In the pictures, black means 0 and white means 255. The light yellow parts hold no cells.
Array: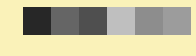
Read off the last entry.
156
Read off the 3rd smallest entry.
101
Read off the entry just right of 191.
141

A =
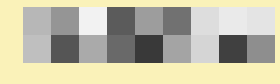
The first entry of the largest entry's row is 183
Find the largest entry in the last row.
213
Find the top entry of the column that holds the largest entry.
242
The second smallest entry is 64
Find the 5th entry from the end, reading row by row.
57

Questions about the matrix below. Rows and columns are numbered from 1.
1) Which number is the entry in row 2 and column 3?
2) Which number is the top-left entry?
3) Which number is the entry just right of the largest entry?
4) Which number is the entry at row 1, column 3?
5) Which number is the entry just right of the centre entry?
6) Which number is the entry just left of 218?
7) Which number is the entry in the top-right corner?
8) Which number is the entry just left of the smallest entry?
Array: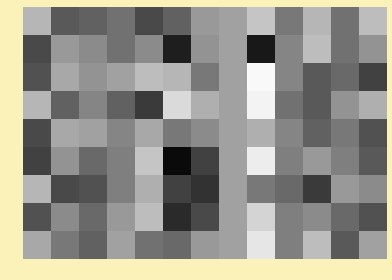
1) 139
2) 182
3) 133
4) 97
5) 161
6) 58
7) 189
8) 197

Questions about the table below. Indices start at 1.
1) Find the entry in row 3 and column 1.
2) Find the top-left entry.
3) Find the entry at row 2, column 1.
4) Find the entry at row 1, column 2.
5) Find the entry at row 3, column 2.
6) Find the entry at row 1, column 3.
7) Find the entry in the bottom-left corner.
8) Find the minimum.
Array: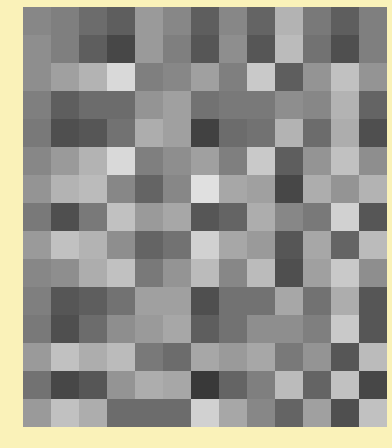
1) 142
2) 135
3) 142
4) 127
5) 160
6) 108
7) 154
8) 57

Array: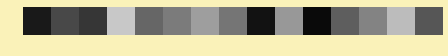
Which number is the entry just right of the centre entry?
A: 18
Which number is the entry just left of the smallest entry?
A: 152

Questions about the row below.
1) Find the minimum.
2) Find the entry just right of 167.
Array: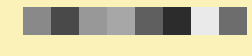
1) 44
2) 95

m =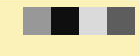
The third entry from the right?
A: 15
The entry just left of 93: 218
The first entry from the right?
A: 93
